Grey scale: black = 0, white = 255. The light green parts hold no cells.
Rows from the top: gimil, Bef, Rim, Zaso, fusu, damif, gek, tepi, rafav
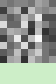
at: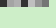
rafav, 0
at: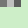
tepi, 1

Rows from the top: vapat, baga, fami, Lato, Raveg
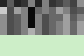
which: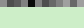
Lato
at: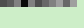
Lato, 1
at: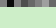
Lato, 3
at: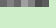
baga, 5
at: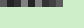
vapat, 1

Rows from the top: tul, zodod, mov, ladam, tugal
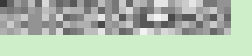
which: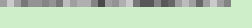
ladam
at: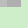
zodod, 9

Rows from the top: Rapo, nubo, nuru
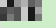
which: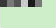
nuru
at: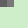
Rapo, 4
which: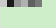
Rapo
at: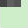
nubo, 0
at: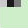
nuru, 3
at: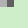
Rapo, 3

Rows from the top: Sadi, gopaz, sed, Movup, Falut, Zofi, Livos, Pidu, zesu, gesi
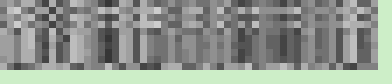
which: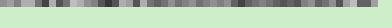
zesu
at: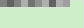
Movup, 8
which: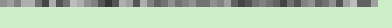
Sadi
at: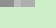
Movup, 47

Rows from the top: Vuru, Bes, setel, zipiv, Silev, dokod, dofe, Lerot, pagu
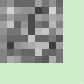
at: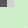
Bes, 6
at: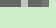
dokod, 1

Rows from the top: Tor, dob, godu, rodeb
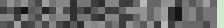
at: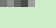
Tor, 2
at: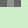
godu, 19
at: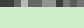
Tor, 17
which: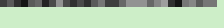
dob
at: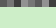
rodeb, 15
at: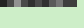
dob, 6

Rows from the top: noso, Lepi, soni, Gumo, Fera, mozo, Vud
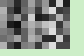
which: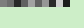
noso
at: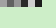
noso, 4
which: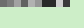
mozo
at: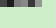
Vud, 1
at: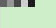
soni, 1

